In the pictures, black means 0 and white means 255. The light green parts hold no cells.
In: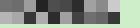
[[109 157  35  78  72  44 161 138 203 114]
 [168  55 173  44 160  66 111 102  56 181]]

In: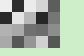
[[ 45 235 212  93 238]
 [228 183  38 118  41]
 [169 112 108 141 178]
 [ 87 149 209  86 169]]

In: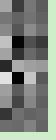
[[ 60 119  92 166]
 [ 99 115  98 118]
 [ 86 139 111 136]
 [  5  80  57 193]
 [ 49 105  84 163]
 [172 159 154  40]
 [  5 197  89 225]
 [ 91 144 106 159]
 [ 69 134  96 147]
 [112  99 105  53]
 [106 129 100 109]]

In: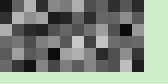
[[ 97 178  47 135 123 173  79  97  47  87  43  22]
 [179 143 161  28  38  99  46 102 100 141  88  49]
 [ 76  42  35  82 102  80 112 157  81  11 152 174]
 [118  77 127 144  88 199  66 195 109  99 104 106]
 [159  90 104  12 161 175 135  42  80 142  54  90]
 [ 55  19 132  71 126  93 133  93  81 190  30 105]]

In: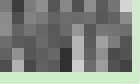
[[ 61 124 142  86 136  80 141  91 117 212 123]
 [ 78 130 122 100 110 107 112  89  99 138 138]
 [100 115 102  89 107 149  89 119 115 110 141]
 [ 92  88 106  90  84 179  92 159 124  85 109]
 [144  87  95 103  49 180  98 143  75  83  99]
 [178  74  98  91  48 204 108 156  82  66  79]]

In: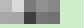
[[217 123 143 136 185]
 [166  62 118 114 167]]

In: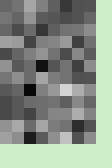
[[115 166 128  95  56  81  83 102]
 [101 147  91  85  75  81 102 117]
 [ 75 107  54  95 114 118 140 102]
 [155  68 128 133 153  63 112 160]
 [101 127 147 114  75 136  92  73]
 [ 88 107  17  85 114  63 140 146]
 [141 107 165 124 114  81  83 117]
 [101   8 128 152 212 173 140  88]
 [ 88 107 110 114  95 136 102  73]
 [ 88  68 110 133 134 173 131  73]
 [168 107 165 124 114  45  83 146]
 [141  28  91 143 192  81 140 160]]
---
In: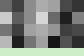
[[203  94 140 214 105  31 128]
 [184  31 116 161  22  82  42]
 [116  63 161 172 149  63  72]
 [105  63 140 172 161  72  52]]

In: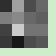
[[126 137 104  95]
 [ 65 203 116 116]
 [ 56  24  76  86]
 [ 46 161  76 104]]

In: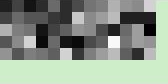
[[177 126 116  20  66  95 147 138  75  32 106 157   1]
 [147  85 126 116  95 210  55 126 157 187  95  44 187]
 [ 85 138 210  10 106  20  10  75  95 249 116 157 147]
 [ 66 106  85  85  55  44 199 138 157 187  32  32  32]
 [ 32  66  20  44 106  44  75 116 126 177 147 138 210]]

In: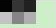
[[195 133 175]
 [  3  53  33]]

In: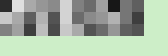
[[200 169  95 178  83 211 107 138 150 178 118  62]
 [128 160  62 189  74 200 169  83 107 150  95  83]
 [ 44 223 169 150 138 211 128 107 160  23 118  95]]

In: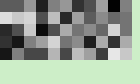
[[221 200 212  80 190  41 160  92 139 104 116]
 [ 92  92 151  31 128 151  50  80 160   2 128]
 [ 50  22 128 160 212 116 139  31 171  50 171]
 [ 41  80 200  12  80 171 116 139 104 212 116]
 [ 22 128  71  71 181  71 190 160  62 231 200]]

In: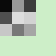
[[199 120 165]
 [ 79 221 210]
 [  9 153  60]]
